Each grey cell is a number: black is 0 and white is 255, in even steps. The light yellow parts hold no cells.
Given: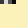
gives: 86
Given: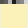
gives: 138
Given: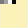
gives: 247
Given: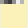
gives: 237
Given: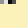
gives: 12
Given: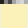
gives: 214
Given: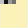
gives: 153
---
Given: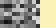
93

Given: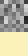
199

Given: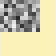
126

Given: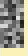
197

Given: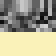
42

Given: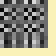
94
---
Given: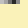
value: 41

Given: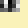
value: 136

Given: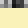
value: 63

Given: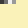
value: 240

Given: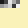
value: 55

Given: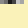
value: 197
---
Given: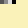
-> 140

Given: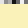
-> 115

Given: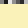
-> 87

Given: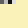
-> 192

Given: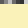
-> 91

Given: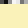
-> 117

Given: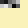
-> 49
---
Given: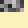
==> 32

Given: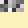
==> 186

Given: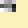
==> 125

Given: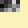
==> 94

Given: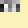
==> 121

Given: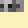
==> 24

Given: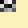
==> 10

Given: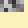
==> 195
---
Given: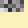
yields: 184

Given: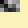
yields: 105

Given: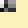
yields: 75

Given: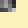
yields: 151

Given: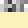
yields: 162

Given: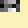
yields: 132

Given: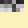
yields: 75

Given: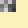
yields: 129
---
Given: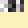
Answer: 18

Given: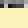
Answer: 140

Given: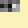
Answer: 16

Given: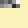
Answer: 83

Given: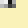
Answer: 240

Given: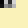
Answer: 197

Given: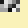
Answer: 94

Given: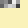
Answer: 85
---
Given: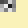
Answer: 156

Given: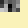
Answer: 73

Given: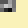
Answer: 128

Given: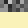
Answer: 95

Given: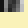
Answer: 190

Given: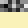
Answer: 117

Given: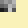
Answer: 84

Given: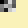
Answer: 228
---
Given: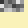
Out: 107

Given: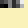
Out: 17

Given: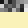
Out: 133

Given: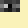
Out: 83

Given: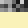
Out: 150

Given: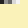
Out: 33
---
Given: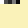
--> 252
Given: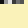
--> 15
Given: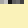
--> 165
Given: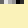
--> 102
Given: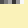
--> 79
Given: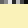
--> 100
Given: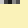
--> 202
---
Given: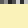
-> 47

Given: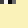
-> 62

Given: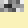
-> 55

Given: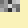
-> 58

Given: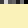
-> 30

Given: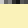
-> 47

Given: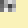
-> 91

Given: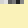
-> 93

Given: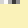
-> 142
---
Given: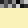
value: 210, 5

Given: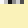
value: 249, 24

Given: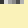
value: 220, 53

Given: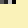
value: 198, 3

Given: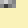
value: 208, 60

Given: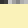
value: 201, 50

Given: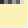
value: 218, 47

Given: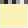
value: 233, 31
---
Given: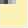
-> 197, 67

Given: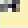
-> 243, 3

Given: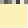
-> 234, 63

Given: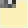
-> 216, 47

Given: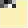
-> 250, 17

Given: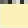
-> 220, 38

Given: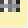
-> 243, 32

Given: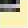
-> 206, 7
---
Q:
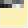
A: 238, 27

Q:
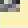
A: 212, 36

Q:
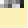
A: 248, 32

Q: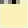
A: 204, 10

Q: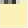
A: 218, 51

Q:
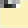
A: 254, 31

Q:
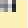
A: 236, 33

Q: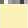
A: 247, 63

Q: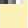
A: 251, 58
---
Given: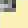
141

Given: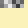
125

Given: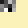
29

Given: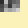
45

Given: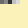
106

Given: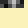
41
